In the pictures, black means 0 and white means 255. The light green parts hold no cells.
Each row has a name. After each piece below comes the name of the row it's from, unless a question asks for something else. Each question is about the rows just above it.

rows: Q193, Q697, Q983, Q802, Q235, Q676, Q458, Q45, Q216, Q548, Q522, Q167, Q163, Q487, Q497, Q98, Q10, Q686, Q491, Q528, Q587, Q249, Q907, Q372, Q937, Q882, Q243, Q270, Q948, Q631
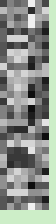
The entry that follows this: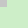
[212]
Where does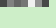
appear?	Q193
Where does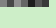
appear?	Q10

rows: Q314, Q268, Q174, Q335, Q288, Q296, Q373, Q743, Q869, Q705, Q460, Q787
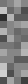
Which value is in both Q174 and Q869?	[92]
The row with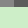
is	Q869
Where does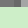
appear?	Q373
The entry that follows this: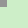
[165]
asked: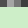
Q787
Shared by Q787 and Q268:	[78]

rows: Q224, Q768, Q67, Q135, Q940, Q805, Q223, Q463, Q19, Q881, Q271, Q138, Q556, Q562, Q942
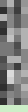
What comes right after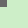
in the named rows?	[193]
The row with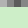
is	Q67
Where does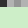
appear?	Q940
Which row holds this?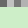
Q805

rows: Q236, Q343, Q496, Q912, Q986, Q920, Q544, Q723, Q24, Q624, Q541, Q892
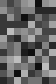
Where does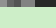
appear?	Q343
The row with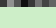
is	Q496
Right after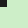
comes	[15]

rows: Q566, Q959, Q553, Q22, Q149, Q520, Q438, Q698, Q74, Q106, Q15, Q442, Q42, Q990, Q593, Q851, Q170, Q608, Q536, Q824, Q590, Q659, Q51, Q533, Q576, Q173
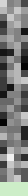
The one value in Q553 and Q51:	[104]
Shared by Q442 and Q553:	[199]
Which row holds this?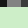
Q990
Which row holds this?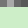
Q576
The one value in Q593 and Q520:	[145]
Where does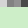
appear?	Q566

